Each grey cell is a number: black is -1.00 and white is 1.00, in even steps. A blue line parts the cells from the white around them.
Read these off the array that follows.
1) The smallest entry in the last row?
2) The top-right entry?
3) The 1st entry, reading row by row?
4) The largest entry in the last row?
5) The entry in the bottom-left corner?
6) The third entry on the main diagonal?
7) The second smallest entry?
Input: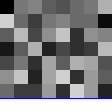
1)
-0.73
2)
0.38
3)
-0.99
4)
0.63
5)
-0.17
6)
-0.44
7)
-0.91

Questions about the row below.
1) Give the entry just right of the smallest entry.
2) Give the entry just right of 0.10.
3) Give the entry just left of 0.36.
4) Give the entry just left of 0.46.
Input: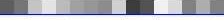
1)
-0.35
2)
0.62
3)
0.01
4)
0.78

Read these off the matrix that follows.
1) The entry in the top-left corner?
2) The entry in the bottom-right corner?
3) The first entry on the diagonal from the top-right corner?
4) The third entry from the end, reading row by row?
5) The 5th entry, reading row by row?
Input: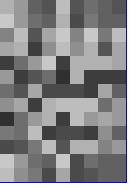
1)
0.39
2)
-0.24
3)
-0.34
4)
-0.34
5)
0.48

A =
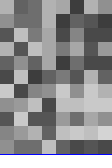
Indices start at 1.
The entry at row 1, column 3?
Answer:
-0.14
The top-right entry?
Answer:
0.13
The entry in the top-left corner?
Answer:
0.40
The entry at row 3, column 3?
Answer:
-0.04
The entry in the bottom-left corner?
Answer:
0.13
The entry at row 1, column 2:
-0.23
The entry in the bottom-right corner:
-0.43
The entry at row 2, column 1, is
0.13
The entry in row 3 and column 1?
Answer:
-0.33
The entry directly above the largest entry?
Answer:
0.13

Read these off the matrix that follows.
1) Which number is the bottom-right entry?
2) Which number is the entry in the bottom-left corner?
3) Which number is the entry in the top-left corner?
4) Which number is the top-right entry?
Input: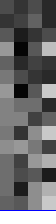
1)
0.58
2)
-0.23
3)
-0.40
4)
-0.68

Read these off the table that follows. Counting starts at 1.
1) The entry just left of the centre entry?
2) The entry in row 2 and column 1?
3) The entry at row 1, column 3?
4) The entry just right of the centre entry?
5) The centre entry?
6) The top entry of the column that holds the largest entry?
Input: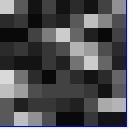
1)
-0.57
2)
-0.66
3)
-0.85
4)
-0.10
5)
-0.75
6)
0.60

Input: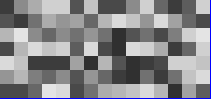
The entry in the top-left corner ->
-0.53
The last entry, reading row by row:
-0.27
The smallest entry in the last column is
-0.43
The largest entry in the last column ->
0.79
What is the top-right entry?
0.63
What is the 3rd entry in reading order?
0.35
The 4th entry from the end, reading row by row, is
0.43
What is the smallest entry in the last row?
-0.62
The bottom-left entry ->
-0.43
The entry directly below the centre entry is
0.43
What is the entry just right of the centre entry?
-0.62
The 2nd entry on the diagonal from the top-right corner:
-0.19
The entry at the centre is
-0.43
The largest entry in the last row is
0.79
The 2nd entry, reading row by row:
0.09
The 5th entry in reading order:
0.63
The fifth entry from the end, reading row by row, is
0.71
